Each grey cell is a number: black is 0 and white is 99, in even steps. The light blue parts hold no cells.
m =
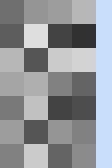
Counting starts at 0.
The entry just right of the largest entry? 26
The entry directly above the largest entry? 58
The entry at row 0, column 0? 43
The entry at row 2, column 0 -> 71
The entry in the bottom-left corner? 50
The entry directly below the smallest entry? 82
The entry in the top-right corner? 71
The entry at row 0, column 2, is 61

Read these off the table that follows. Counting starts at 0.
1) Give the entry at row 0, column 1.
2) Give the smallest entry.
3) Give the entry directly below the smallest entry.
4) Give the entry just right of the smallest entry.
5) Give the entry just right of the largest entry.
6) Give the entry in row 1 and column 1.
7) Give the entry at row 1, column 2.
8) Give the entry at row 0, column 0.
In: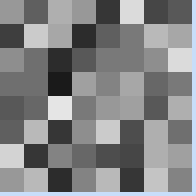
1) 37
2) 10
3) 89
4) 62
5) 47
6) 79
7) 65
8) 59

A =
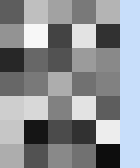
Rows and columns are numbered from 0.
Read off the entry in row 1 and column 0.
57
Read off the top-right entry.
70
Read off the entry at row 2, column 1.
40
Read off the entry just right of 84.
50
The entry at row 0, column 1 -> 74
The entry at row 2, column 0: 15
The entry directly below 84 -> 8
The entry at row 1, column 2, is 26
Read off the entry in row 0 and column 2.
63
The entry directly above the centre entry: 32

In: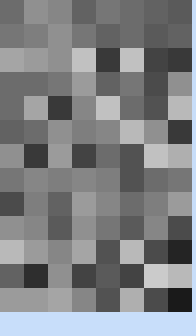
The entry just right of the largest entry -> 72
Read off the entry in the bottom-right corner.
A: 10
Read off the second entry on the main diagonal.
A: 49
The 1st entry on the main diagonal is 42
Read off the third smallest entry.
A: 18
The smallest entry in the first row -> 35
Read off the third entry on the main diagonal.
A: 56
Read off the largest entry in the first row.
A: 56
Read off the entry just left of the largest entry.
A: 26
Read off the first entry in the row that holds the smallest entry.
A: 60
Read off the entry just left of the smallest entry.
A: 29
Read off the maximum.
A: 79
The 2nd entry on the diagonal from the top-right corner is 35
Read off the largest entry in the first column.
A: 72
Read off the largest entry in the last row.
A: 68
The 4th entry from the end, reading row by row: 32

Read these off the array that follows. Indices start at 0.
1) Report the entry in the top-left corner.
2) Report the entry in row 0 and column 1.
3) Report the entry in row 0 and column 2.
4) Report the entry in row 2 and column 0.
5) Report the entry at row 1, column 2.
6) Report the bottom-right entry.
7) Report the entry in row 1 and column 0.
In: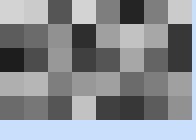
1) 82
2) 79
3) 33
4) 11
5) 56
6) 56
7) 36

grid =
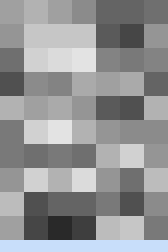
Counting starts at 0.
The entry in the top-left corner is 62
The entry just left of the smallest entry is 27
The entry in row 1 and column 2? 77
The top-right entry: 43
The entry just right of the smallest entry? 24
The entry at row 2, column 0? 43
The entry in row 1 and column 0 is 58
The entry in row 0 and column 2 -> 62
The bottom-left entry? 62
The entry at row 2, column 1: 81
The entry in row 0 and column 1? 69
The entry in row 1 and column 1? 77

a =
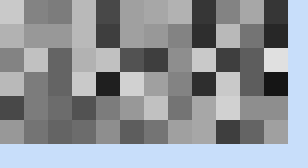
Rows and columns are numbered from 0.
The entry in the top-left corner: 78
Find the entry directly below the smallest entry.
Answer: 55
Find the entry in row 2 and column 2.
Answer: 39
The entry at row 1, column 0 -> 69
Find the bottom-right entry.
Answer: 62
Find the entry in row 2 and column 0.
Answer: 51
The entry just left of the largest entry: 36
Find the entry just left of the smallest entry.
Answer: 36
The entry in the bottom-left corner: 59
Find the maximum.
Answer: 87
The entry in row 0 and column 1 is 51
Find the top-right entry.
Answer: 21
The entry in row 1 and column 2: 59
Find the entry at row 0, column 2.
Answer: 48

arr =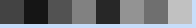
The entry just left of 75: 43
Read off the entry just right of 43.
75

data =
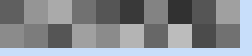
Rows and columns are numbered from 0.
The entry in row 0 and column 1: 58
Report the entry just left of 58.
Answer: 37
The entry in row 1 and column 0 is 54
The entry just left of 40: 70
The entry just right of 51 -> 19
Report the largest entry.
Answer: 73
